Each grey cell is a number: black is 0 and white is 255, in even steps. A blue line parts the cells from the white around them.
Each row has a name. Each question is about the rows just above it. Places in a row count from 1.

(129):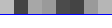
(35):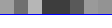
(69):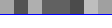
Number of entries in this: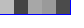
5
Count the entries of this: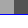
2
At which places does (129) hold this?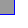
4 7
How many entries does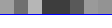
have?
8
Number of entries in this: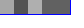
5
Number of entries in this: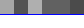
6
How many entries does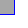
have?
1

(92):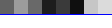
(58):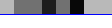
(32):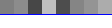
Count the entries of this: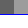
2
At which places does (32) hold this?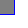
1
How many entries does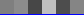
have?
6
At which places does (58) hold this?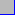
1 7 8
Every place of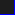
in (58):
4
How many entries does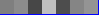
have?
7

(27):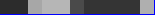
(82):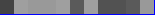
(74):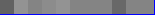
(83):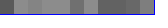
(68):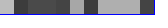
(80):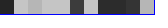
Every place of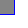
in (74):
3 6 7 8 10 11
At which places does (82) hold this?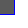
6 10
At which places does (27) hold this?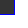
7 8 9 10

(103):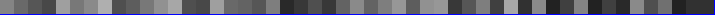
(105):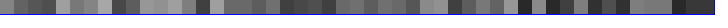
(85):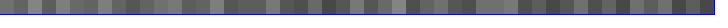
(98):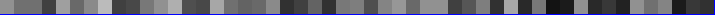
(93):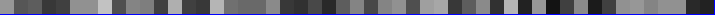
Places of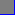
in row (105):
14 42 46
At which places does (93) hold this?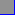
6 7 29 45 48 49

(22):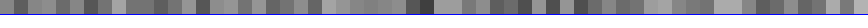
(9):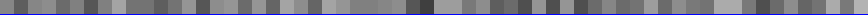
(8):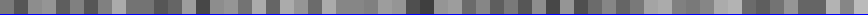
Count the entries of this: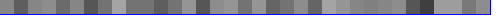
35
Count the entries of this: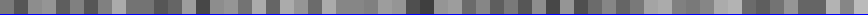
62
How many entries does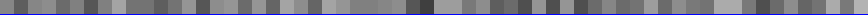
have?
62
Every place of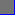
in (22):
8 10 11 13 18 21 46 51 59
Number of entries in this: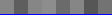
8

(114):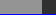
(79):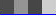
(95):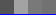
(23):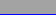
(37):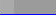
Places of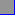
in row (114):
1 2 3
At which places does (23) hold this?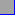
1 2 3 4
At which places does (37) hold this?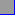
2 3 4
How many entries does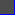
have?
1
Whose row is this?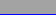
(23)
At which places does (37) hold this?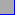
1

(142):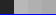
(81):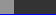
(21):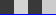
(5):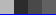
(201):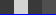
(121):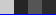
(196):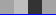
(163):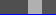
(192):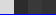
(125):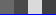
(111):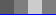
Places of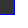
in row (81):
2 3 4
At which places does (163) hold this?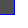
1 2
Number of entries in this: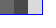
3

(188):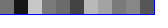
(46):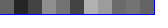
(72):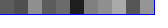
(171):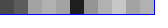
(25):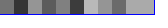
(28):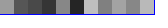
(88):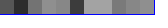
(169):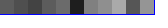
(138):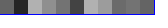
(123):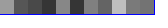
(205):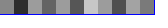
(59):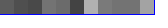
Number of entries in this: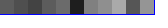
11
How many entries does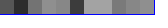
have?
11

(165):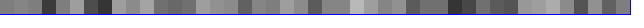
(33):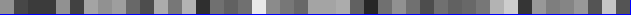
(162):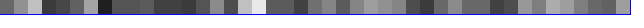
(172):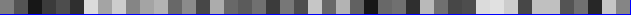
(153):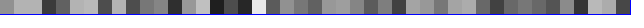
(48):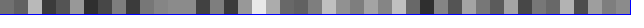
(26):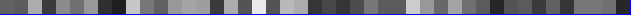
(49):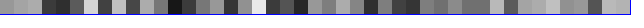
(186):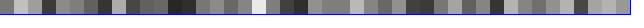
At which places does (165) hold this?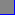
2 19 24 25 28
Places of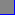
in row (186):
18 27 35 38
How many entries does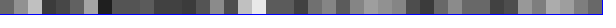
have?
43
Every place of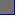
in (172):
19 29 32 42
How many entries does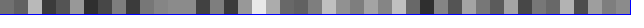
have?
45

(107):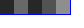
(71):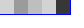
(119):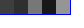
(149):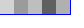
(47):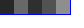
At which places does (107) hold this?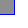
5
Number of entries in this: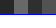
4

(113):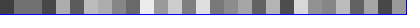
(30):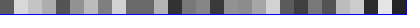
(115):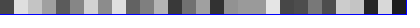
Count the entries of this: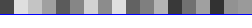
18
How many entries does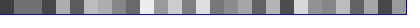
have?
29
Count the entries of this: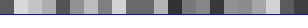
22

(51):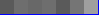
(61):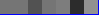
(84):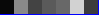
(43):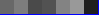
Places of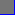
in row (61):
1 2 4
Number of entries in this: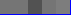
5
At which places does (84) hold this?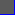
4
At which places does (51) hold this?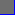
2 4
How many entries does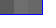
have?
3

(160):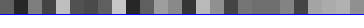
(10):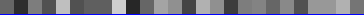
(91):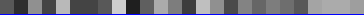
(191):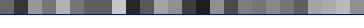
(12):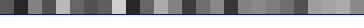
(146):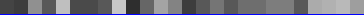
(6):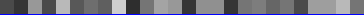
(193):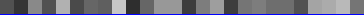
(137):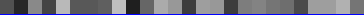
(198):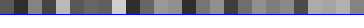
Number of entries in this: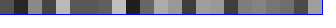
23
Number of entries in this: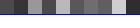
10
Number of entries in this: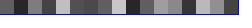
17
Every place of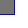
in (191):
4 6 19 21

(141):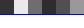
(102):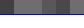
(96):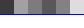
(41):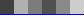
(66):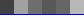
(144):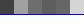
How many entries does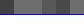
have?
6
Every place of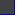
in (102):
1
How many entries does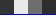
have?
4

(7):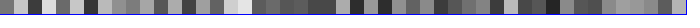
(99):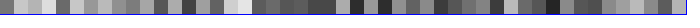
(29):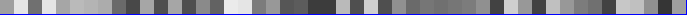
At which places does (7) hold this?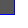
12 21 33 39 42
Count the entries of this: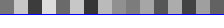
16
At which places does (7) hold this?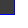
3 32 36
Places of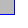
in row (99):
8 37 46
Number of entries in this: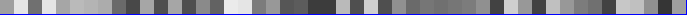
49

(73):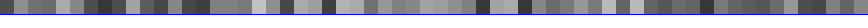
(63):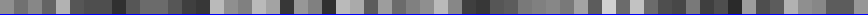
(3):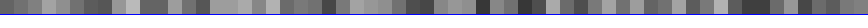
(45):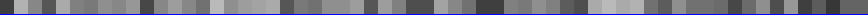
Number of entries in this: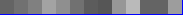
13
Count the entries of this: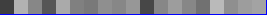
19

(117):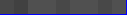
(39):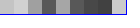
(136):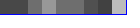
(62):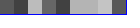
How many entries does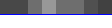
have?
8
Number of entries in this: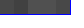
5
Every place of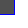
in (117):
3 4 6 7 9
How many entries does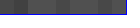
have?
9
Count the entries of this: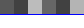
6
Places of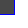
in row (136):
1 2
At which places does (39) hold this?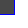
7

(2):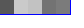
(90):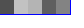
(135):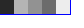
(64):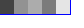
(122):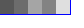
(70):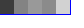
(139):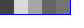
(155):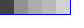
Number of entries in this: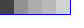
5
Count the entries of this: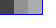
3

